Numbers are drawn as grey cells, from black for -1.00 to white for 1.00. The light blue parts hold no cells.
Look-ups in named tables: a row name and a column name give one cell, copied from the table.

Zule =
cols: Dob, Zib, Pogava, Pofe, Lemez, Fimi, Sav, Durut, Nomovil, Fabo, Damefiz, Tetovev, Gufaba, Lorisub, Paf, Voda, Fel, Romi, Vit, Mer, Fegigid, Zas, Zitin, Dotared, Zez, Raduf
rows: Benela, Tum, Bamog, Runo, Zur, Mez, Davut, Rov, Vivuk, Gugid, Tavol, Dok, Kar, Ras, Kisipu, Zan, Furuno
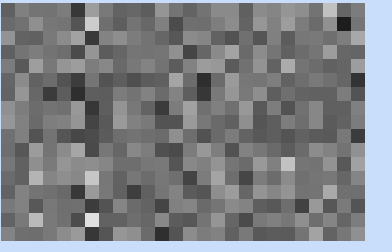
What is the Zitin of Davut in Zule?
-0.24
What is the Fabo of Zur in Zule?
-0.06
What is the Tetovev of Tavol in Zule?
-0.37
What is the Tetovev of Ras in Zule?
-0.08
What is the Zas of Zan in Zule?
0.12
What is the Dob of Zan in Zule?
-0.22
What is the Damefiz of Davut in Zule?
0.02
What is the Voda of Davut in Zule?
-0.05
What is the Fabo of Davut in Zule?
-0.10
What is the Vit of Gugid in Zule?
-0.31
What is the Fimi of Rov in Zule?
0.19
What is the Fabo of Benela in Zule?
-0.19
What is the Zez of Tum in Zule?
-0.77
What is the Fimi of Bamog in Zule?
0.27
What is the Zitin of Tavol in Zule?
0.10

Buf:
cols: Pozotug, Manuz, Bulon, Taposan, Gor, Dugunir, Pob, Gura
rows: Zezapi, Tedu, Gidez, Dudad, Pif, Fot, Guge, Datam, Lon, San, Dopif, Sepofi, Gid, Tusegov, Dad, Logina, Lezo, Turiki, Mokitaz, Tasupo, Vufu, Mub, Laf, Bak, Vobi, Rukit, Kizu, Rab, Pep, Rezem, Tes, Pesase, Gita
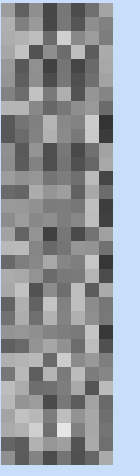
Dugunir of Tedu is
-0.33
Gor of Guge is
0.37
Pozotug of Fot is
0.16
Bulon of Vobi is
0.15
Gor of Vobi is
0.14
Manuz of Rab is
0.34
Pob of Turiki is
0.15
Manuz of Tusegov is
-0.21
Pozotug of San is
-0.32
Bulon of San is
0.02
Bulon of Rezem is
0.44
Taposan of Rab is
-0.12
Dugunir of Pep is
-0.28
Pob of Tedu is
0.11
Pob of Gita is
-0.20
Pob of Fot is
-0.13
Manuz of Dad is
0.19

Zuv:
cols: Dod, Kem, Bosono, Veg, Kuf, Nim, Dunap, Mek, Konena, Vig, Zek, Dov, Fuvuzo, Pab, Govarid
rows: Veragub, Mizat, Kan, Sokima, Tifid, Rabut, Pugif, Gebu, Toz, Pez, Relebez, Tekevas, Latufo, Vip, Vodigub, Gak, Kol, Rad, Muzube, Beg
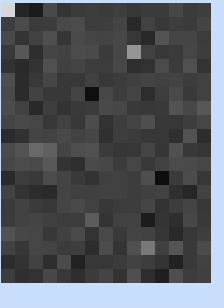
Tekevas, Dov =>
-0.49
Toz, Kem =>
-0.43
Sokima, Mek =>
-0.54
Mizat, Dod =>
-0.52
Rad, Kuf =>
-0.54
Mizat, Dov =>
-0.56
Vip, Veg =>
-0.67
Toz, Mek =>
-0.61
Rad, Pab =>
-0.55
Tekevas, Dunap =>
-0.42
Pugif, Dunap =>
-0.88
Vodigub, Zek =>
-0.46
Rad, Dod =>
-0.48
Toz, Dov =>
-0.57

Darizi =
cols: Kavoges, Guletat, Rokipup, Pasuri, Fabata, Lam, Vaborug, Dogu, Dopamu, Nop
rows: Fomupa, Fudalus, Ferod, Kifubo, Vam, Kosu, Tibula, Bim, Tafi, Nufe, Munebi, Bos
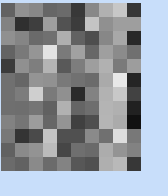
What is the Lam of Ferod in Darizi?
-0.23
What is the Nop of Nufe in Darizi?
-0.06
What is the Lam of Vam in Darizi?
-0.02
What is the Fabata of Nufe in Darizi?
-0.37
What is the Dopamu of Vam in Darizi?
-0.04
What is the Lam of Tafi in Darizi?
-0.50
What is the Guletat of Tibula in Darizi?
-0.03
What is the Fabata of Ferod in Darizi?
0.37
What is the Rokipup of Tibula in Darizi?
0.62
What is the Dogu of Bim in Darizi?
0.41
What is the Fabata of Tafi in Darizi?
0.16
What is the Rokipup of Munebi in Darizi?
0.15
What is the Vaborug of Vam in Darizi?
0.24
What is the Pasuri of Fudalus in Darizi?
0.24
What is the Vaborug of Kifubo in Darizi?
-0.19
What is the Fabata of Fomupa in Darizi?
-0.16
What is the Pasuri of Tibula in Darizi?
-0.04
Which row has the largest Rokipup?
Tibula

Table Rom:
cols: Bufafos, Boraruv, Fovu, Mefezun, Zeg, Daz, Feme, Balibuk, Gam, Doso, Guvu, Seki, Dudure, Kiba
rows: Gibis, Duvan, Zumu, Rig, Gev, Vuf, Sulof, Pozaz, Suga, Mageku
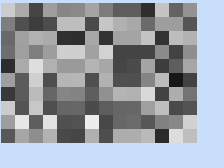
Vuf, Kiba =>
-0.48
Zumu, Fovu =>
0.39
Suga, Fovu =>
-0.26
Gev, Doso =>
-0.41
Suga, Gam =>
-0.19
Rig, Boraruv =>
0.25
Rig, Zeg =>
0.62
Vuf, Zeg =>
0.42
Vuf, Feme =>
-0.38
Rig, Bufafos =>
-0.14
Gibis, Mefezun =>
0.24
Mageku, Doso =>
0.36
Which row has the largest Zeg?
Rig

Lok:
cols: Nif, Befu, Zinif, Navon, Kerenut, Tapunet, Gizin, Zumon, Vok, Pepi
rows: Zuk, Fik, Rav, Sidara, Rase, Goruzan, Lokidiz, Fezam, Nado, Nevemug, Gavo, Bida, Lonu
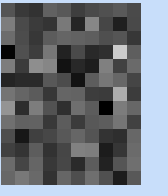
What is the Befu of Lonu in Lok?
-0.06
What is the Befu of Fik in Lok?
-0.42
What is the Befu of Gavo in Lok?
-0.59
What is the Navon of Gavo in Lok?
-0.61
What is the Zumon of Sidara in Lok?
-0.63
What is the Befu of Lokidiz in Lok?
-0.21
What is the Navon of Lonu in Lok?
-0.61
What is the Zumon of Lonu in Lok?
-0.37
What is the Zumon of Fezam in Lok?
-1.00
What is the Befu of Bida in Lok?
-0.46
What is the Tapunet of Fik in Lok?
-0.71
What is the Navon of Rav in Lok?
-0.28
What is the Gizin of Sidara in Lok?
-0.68
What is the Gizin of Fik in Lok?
0.06
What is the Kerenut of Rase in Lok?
-0.86
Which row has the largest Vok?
Sidara

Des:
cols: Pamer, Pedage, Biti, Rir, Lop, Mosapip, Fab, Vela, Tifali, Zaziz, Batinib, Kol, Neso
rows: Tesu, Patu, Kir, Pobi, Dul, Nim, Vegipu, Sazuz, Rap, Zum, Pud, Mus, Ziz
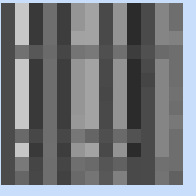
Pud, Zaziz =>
-0.66
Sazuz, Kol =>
0.04
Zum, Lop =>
-0.44
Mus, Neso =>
-0.14
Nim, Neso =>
-0.14
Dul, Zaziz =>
-0.66
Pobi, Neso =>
-0.14
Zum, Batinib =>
-0.42
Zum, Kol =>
0.04
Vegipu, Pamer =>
-0.41
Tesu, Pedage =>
0.56
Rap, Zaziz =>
-0.66
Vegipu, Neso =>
-0.11
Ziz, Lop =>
-0.49
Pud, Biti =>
-0.55
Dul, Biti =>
-0.55

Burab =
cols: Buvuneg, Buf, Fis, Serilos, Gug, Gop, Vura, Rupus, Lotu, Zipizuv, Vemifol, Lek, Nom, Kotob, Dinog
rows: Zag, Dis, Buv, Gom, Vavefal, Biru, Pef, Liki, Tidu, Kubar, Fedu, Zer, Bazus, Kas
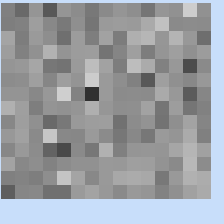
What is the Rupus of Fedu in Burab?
0.39
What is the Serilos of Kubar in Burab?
0.55
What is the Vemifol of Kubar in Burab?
-0.07
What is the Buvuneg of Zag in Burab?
0.00
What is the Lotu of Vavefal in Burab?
-0.02
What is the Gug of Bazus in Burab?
0.54
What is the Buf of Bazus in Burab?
0.03
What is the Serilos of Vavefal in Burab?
-0.07
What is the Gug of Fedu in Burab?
-0.43
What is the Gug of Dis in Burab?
-0.05
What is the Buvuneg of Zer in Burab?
0.28
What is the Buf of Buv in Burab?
-0.02
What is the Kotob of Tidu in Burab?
0.28
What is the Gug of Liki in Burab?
0.14
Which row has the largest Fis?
Vavefal

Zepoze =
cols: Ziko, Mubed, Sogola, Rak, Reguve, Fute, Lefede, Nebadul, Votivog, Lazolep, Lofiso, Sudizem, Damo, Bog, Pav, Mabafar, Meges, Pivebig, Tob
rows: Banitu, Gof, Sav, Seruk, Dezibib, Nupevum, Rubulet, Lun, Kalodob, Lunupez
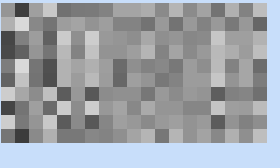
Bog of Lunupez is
0.15
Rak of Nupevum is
-0.39
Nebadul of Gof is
0.24
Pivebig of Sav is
0.25
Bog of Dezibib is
0.22
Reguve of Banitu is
-0.11
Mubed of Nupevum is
0.52
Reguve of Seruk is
0.44
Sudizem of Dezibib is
0.07
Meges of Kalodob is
0.15
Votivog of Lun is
0.29
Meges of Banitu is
0.38
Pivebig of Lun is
0.22
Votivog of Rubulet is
0.13
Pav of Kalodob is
0.21
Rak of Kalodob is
0.57
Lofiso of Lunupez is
0.42
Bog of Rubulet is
0.20
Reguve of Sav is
0.59

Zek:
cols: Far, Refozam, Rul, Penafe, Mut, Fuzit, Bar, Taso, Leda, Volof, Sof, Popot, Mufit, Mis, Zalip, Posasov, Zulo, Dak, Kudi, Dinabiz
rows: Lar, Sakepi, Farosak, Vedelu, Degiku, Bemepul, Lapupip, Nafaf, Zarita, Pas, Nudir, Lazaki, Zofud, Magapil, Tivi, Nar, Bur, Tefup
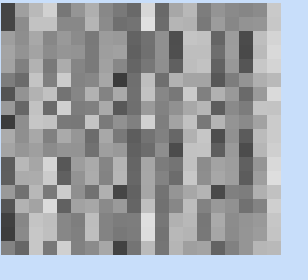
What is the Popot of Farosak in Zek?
0.13
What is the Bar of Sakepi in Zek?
0.42
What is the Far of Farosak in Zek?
0.24
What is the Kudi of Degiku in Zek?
0.56
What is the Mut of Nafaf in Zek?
0.63
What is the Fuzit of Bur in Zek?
0.00

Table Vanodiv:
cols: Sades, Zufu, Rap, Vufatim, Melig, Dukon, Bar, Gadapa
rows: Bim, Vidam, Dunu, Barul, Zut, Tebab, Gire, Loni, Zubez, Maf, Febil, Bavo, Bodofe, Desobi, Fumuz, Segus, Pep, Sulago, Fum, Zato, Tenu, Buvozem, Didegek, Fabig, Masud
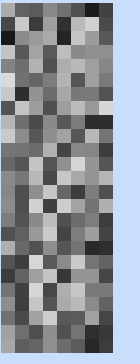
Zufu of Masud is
-0.26
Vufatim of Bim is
0.07
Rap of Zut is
0.40
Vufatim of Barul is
-0.30
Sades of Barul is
0.53
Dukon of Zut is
0.45
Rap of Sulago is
-0.36
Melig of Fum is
0.08
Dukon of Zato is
0.16
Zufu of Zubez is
-0.13
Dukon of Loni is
0.47
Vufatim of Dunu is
0.33
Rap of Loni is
0.23
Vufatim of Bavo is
-0.33
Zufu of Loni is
0.54
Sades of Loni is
-0.35
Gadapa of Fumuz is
0.38
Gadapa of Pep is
-0.47

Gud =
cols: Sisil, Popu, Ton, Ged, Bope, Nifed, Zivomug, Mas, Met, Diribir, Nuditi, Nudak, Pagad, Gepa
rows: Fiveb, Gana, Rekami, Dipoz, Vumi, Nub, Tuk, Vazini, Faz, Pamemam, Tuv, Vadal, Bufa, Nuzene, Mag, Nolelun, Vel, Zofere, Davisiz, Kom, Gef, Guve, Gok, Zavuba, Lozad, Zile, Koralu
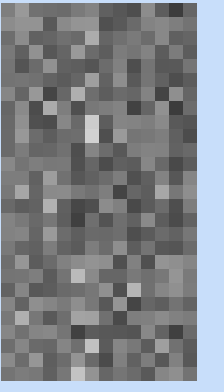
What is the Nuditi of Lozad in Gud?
-0.28
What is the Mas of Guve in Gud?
-0.31
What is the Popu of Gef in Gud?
0.05
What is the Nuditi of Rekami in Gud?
-0.15
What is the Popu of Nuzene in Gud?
0.30
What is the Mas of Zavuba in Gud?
-0.31
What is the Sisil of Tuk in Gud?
0.05
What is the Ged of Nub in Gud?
-0.22
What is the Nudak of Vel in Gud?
-0.16
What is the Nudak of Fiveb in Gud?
-0.27
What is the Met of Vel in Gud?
-0.14
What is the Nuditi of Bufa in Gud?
-0.25
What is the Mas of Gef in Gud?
0.13
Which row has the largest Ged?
Mag

